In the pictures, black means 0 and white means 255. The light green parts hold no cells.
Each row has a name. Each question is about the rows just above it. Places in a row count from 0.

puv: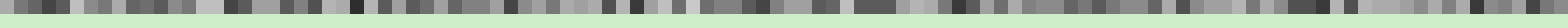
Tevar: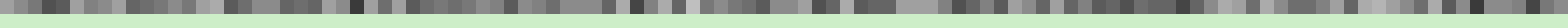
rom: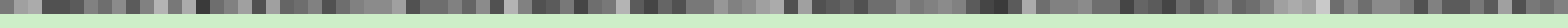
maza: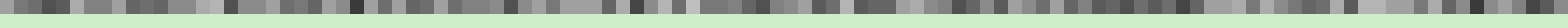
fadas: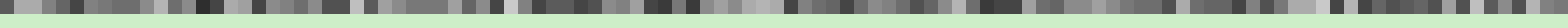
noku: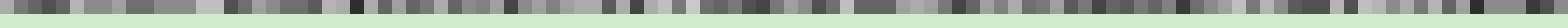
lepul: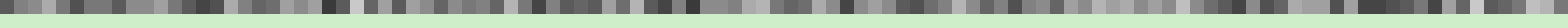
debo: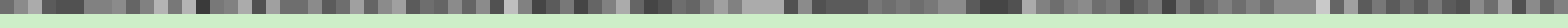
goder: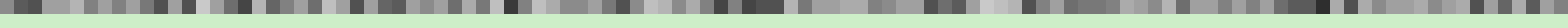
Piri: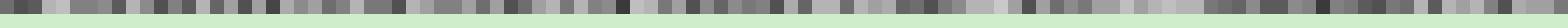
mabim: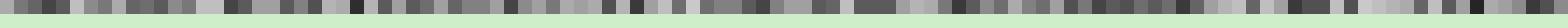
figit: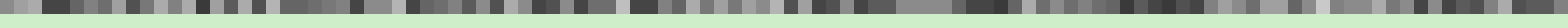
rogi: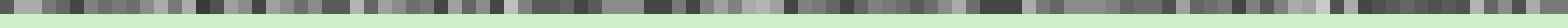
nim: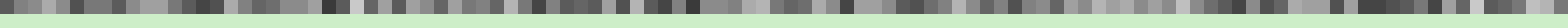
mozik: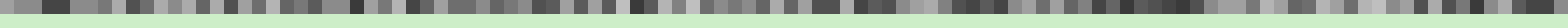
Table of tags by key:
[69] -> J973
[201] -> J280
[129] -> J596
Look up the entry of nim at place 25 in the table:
J280
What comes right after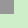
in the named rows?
[129]
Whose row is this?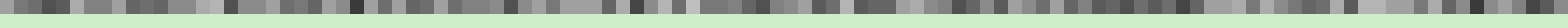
maza
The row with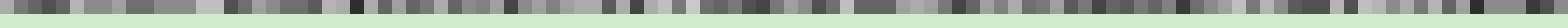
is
noku

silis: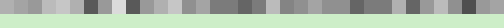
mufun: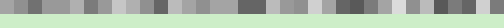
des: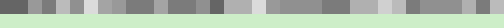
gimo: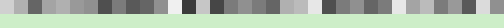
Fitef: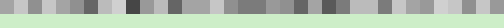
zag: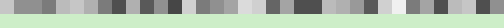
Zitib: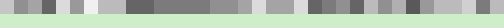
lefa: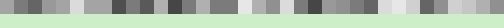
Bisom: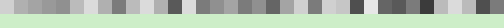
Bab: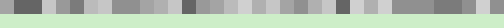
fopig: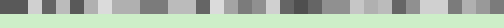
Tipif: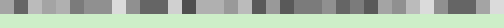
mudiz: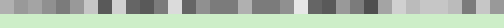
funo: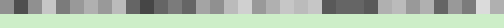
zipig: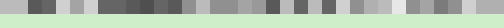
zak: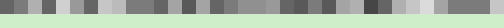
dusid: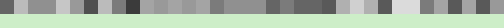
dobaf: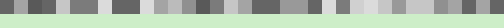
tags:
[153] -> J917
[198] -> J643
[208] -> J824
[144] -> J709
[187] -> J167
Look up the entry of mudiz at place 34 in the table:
J643
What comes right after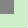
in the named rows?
[144]
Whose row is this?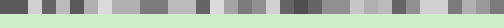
fopig
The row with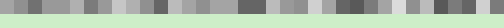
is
mufun
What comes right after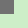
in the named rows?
[153]

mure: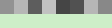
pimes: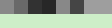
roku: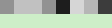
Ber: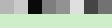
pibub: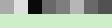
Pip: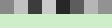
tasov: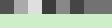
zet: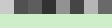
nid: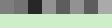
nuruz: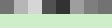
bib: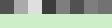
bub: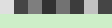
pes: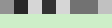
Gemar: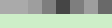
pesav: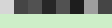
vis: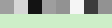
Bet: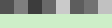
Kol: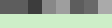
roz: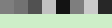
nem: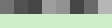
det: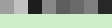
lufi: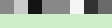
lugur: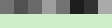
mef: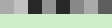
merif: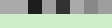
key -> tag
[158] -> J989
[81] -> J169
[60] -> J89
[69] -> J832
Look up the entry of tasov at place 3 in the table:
J89
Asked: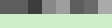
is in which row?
Kol

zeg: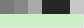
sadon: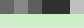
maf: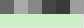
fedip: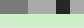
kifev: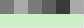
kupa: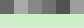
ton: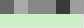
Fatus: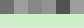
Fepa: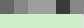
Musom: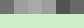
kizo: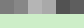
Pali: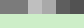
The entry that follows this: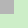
[169]
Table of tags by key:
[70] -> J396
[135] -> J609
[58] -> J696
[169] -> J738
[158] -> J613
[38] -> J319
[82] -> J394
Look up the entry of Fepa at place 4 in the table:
J696
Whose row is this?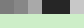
zeg
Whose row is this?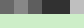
sadon
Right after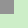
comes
[82]
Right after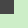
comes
[58]

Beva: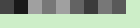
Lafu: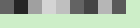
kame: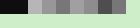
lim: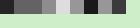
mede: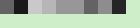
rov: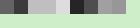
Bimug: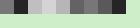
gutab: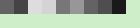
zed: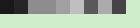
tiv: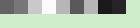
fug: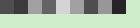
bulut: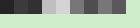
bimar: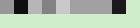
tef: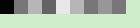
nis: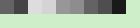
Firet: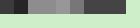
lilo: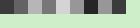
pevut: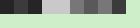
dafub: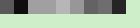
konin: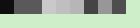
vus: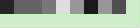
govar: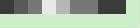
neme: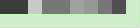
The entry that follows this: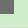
[37]
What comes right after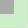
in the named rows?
[68]
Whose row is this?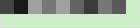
Beva
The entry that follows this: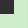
[191]
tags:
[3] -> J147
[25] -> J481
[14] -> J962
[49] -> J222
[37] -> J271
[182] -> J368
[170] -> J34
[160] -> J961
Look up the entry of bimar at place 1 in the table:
J962
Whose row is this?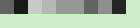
mede
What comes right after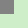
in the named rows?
[201]

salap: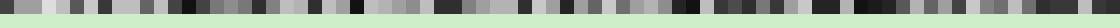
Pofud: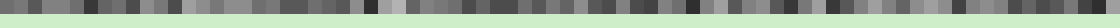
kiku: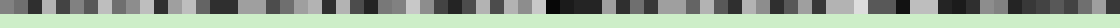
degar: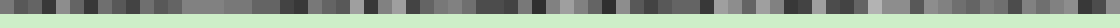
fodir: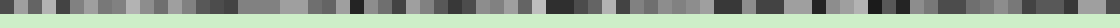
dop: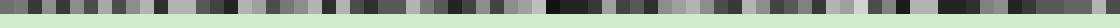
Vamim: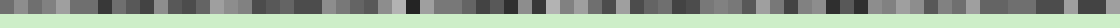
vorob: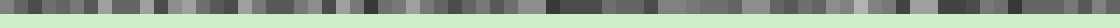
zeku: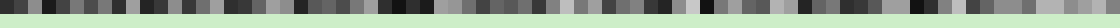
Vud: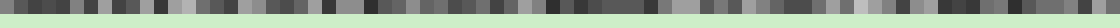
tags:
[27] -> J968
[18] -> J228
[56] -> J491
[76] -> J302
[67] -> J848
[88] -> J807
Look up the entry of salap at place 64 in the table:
J807
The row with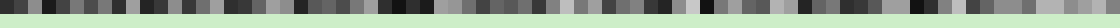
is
zeku
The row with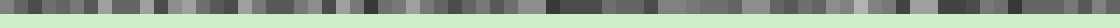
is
vorob
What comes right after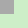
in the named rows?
[76]
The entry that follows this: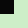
[27]
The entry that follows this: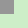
[111]

